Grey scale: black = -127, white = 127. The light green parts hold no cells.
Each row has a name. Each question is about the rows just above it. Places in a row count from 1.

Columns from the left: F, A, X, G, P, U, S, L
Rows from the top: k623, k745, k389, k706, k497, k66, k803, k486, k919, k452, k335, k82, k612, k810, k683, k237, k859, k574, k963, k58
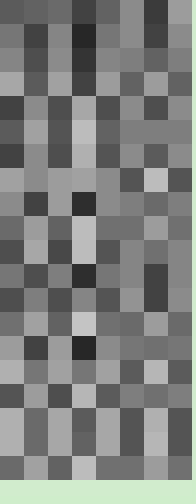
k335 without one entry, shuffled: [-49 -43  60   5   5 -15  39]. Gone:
[-55]
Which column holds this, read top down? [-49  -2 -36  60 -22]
S
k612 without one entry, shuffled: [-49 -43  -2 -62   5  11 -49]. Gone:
[19]
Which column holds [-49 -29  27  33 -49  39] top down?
X
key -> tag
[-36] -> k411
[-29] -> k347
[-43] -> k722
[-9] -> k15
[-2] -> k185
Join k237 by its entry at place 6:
k411
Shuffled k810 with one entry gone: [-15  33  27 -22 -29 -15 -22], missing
[67]
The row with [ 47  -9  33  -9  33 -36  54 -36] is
k237

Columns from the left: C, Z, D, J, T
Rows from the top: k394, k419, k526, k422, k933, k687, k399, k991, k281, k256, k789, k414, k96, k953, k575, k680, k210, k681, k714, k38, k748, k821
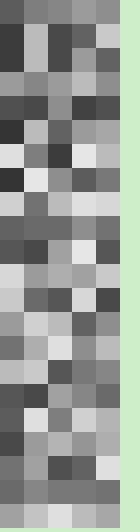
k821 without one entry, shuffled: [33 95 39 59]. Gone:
[67]
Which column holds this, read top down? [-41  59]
D
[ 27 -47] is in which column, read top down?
C
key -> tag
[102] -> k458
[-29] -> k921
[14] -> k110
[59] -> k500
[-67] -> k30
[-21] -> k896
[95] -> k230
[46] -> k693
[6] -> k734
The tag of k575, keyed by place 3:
k230
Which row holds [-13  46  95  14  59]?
k575
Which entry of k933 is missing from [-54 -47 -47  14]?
[-61]
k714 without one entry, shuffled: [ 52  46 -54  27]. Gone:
[21]

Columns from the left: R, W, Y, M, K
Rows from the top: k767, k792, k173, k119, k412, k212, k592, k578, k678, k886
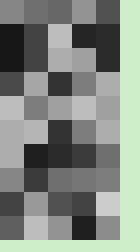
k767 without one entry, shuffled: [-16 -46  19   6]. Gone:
[-24]
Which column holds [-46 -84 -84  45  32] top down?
K
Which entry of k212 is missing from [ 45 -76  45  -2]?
[53]

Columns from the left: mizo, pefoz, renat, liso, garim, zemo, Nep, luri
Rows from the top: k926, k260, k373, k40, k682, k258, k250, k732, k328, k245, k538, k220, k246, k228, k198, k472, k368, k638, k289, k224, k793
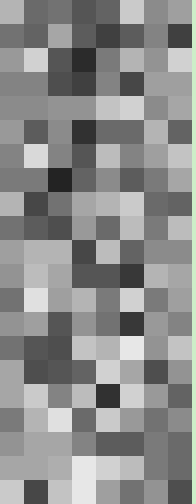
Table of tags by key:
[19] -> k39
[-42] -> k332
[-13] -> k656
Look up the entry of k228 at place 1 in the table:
k39
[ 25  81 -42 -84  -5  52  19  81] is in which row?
k373
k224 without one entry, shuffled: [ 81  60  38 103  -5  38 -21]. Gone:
[46]

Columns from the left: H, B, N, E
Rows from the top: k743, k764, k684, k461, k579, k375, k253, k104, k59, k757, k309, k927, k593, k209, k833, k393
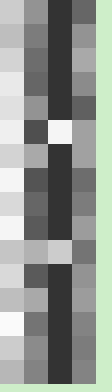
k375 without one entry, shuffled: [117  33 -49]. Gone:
[111]
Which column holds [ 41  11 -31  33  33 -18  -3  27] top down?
E
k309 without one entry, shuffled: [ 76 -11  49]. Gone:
[69]
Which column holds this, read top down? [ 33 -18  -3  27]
E
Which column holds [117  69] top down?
H
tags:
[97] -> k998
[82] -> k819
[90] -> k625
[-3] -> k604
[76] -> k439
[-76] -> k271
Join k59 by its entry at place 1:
k625
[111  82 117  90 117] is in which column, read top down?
H

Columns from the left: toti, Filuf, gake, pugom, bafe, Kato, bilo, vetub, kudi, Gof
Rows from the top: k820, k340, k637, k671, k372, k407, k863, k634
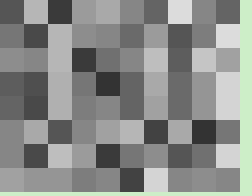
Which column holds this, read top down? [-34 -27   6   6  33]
toti
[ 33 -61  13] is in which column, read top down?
bilo

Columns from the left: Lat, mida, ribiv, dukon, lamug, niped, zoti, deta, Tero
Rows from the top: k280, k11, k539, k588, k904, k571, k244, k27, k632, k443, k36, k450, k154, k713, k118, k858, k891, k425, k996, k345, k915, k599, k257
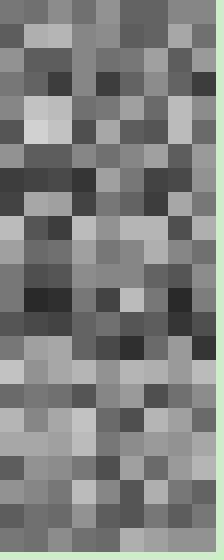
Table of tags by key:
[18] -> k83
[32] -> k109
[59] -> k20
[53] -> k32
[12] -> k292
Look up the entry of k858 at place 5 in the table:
k83
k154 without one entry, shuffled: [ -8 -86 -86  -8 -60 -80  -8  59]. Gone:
[-2]

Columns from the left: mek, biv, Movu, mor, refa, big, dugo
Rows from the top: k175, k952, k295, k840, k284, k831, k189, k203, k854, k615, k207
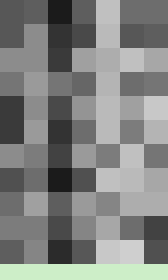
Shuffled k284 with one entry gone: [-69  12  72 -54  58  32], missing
[20]
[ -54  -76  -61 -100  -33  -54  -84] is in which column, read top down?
Movu
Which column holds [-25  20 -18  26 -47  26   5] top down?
mor
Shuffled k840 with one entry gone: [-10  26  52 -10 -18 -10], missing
[-25]

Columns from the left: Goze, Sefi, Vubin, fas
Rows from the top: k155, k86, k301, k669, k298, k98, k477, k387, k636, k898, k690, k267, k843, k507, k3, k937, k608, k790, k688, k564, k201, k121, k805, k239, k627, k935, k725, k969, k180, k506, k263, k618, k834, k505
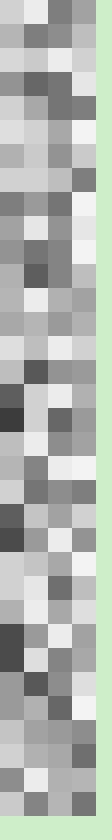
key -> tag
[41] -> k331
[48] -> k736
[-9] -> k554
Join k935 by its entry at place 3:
k331
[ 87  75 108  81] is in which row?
k301
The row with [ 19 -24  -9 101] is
k669
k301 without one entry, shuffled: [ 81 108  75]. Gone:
[87]
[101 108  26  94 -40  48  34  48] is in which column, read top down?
Sefi

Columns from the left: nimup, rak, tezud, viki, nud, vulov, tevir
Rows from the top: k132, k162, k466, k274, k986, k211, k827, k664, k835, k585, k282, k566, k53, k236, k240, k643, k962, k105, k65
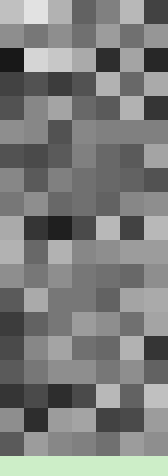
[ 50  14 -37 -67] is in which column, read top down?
nimup
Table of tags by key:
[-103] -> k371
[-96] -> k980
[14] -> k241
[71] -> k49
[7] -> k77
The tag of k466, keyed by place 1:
k371
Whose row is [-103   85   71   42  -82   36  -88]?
k466
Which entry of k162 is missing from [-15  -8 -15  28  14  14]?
[22]

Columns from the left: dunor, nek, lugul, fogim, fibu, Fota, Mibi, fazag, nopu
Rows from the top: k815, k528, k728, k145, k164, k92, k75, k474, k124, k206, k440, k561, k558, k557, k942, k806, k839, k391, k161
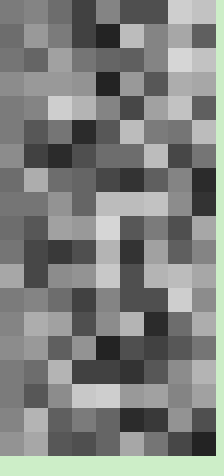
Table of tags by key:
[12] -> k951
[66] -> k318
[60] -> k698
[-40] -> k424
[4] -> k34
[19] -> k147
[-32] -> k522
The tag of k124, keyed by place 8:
k951
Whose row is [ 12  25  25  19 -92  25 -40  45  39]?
k145

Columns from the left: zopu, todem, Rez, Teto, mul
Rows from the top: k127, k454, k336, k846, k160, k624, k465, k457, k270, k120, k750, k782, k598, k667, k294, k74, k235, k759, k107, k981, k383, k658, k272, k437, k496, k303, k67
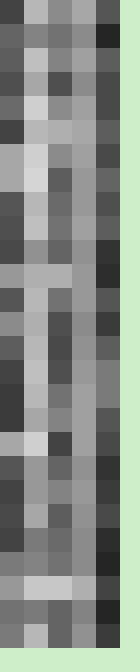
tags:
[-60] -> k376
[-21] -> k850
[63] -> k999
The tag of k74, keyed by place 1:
k376
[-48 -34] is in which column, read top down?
mul
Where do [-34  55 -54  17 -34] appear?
k294

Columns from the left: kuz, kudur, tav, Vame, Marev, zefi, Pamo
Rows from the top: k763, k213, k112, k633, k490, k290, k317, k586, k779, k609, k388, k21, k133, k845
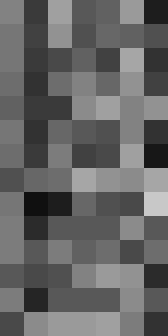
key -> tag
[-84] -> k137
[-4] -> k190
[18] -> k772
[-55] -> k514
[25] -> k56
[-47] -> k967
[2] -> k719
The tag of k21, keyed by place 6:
k772
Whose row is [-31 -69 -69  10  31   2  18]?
k490

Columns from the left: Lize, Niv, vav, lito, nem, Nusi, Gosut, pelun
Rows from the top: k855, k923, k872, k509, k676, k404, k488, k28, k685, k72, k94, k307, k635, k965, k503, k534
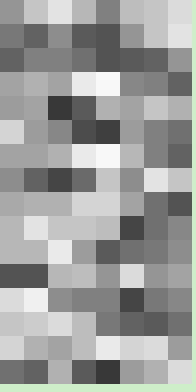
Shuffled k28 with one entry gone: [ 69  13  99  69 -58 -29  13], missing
[-21]
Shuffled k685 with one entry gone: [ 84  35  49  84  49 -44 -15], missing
[41]
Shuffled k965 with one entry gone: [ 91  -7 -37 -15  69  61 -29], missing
[76]

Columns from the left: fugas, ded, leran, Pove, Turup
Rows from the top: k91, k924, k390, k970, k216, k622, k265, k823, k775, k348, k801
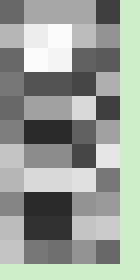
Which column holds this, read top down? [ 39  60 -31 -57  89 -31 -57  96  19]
Pove
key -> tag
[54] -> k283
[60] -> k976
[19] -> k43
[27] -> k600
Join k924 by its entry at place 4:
k976
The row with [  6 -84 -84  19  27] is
k775
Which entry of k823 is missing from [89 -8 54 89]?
[96]
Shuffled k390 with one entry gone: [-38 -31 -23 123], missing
[116]
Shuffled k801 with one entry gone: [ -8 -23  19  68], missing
[-16]
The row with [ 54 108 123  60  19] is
k924

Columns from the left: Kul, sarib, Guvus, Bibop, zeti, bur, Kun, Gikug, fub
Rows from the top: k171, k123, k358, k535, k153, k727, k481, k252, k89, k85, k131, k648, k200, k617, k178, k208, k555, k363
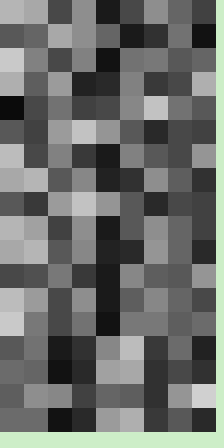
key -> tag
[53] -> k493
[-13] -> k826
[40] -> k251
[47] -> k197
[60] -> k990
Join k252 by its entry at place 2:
k493
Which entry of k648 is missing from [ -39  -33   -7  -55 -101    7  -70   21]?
[-47]
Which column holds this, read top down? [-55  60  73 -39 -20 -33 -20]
Kul
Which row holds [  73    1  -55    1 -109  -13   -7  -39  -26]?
k358

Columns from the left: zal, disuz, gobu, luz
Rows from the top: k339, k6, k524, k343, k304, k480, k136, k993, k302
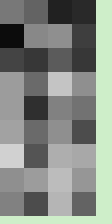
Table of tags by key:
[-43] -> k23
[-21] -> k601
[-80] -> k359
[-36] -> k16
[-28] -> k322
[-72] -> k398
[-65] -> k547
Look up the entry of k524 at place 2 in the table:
k398
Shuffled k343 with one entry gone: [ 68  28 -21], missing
[15]
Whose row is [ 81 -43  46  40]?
k136
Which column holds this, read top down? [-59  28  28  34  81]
zal
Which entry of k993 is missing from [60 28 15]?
[22]
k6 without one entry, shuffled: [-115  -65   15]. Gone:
[8]
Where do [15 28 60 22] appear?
k993

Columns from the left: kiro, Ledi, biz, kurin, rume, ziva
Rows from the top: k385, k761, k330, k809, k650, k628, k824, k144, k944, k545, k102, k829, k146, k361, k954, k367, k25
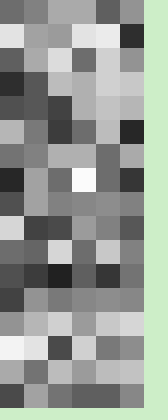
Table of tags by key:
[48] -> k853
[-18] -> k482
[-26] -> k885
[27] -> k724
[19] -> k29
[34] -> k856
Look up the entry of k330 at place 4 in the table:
k482
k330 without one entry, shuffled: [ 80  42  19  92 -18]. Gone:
[-32]
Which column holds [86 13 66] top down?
ziva
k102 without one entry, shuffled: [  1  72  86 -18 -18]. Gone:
[-26]
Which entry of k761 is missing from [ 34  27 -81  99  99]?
[107]
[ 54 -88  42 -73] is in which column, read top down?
ziva

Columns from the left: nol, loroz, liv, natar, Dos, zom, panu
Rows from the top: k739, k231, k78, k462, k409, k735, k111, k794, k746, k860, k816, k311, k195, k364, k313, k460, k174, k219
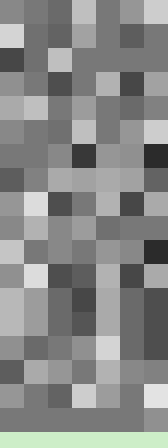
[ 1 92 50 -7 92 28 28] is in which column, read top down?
loroz
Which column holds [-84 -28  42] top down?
panu
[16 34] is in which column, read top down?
zom

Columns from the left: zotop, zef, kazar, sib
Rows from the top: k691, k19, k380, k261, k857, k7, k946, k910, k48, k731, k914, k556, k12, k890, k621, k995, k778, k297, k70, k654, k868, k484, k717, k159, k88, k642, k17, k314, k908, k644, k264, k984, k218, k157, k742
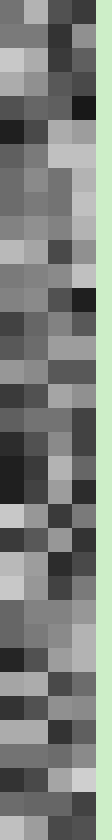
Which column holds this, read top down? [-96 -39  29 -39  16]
sib
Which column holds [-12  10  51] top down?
kazar
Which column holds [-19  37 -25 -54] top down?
kazar

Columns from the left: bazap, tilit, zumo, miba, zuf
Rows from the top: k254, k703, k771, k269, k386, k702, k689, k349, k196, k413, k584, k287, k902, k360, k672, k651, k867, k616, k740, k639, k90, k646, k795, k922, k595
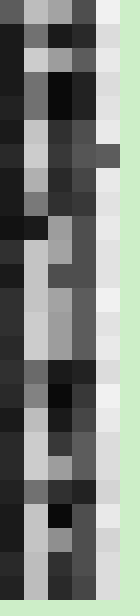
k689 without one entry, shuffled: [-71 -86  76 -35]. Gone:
[-42]
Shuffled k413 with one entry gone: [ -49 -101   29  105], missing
[-109]
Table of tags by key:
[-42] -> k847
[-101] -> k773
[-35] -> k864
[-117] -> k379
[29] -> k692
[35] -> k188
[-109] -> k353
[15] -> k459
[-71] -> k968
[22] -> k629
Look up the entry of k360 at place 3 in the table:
k692

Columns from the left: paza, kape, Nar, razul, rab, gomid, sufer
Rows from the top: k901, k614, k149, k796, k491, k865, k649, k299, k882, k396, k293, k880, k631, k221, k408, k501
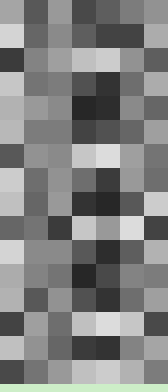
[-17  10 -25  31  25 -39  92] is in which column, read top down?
gomid
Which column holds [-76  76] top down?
rab
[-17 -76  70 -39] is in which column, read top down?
razul
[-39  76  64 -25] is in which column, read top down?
paza

